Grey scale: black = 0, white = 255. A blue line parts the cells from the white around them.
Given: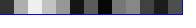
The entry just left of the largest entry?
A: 174
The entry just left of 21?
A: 151
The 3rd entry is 239
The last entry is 78

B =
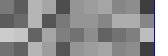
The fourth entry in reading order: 165
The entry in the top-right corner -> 62
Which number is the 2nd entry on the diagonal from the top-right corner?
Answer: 173
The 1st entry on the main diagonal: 121
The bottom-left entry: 114
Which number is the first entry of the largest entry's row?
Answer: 204
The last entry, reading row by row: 62
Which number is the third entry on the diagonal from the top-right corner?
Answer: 114
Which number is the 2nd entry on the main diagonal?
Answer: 106
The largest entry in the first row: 181
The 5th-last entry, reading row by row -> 157
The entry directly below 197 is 99
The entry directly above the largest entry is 92

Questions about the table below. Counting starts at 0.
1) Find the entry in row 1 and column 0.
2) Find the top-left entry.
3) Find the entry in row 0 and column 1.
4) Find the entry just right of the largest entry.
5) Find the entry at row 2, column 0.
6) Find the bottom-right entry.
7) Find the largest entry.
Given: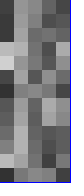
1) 58
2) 64
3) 149
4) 149
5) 58
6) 64
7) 208

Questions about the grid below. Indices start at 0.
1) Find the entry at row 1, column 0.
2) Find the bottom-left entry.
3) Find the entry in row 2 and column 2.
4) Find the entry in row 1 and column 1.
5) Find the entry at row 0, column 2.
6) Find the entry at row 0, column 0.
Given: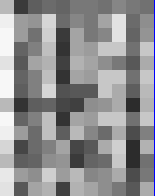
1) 239
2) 226
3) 113
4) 156
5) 94
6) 185

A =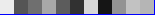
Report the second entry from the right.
194
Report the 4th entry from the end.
21
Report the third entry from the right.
147

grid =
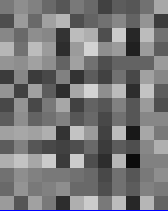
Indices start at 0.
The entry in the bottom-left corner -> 155
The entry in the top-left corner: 121
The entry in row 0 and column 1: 142
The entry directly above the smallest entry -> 78
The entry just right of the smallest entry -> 129
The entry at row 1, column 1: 155
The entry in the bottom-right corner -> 99
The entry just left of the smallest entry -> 182
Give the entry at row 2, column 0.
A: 135
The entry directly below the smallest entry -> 86
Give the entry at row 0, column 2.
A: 129
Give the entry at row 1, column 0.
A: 78
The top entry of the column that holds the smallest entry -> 86
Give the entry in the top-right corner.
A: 167
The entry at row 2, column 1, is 105
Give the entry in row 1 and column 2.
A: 105

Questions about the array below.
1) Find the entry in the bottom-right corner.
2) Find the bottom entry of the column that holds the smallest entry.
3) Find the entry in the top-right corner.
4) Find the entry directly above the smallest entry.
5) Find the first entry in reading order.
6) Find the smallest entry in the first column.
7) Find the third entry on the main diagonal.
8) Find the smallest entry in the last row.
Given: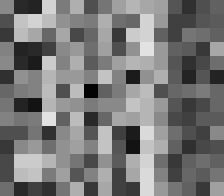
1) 160
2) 56
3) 97
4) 130
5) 137
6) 48
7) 167
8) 41

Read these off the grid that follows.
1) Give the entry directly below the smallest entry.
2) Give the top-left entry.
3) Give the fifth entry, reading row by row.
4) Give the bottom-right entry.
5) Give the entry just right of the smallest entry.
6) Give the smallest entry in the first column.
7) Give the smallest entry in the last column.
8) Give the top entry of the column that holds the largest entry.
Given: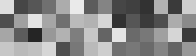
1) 192
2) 222
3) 172
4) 152
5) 152
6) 78
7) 58
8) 234

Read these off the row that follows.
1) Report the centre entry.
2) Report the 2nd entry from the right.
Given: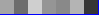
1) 149
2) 180

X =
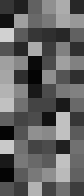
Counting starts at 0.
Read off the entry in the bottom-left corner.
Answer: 84
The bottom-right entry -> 61
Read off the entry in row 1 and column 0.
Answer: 17
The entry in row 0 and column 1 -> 32
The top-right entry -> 39
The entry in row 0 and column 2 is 97
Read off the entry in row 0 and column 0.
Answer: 54
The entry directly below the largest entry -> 84
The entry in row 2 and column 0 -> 209
